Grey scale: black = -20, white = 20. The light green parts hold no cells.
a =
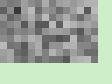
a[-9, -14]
1
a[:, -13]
[-1, 2, -4, 1, -3, 0, -2, 6, 6]
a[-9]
[1, -1, 0, 5, 2, 0, 7, 0, 5, 6, 4, 6, 8, 8]
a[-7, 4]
7
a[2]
[3, -4, -1, 3, 7, 1, 9, -1, 3, 7, 2, -3, 3, 6]
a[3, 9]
10
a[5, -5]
-5
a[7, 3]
-5
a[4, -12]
1
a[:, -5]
[6, 1, 7, 10, 4, -5, 8, 0, -6]
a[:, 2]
[0, -11, -1, 3, 1, 6, -1, -3, -1]
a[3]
[-1, 1, 3, -6, 4, -6, -6, 9, -5, 10, 8, 5, 6, 4]
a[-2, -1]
-3
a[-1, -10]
2
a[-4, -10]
8
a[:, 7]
[0, 2, -1, 9, 5, -4, 3, 8, -2]
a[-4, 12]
-1
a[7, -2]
-3
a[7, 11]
2
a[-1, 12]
9
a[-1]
[4, 6, -1, -3, 2, -3, 0, -2, -2, -6, 7, 8, 9, -1]
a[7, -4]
5
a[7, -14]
5
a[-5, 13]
-1
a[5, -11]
3

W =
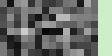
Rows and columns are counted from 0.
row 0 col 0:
-2
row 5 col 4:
-2
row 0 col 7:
-11
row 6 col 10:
-11
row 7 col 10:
3
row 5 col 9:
5
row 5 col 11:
-4
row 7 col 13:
-7
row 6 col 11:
-9
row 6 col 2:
-17
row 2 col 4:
-12
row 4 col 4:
4
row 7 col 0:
-1
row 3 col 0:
-7
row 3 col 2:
-11
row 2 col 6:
-6
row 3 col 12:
-5
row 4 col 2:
1
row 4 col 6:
-19
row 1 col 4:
-1
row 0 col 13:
-3
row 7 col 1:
-8
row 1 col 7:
0
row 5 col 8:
2
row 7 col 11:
5
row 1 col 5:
0
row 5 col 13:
-15
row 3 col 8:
-3
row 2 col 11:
0
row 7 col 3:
0
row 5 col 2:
-12
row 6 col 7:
-2
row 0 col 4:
-12
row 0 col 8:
-8

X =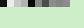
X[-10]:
-17
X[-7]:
8
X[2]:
11

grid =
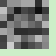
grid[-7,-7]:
-8
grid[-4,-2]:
-6
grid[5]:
[-10, 4, 6, -5, 0, 9, 2]
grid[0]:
[-8, 3, 3, 6, 6, -13, 6]
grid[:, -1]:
[6, -11, -4, 8, -9, 2, 1]
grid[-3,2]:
-13
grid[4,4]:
-12
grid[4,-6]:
3
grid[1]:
[10, -4, -16, -9, -11, -18, -11]
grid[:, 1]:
[3, -4, -12, 1, 3, 4, 12]

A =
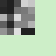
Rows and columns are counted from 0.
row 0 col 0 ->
-13
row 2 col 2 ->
14
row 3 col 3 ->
1
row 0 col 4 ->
11
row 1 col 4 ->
3
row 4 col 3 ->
-15
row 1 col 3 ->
-1
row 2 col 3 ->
0

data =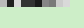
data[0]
9
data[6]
1
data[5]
-16
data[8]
12

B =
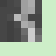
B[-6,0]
-10
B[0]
[-10, -9, -8, 5, 7, -8]
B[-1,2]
-9
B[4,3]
-3
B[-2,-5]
-10
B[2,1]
-8
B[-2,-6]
-9
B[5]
[-9, -10, -9, -5, 12, -2]
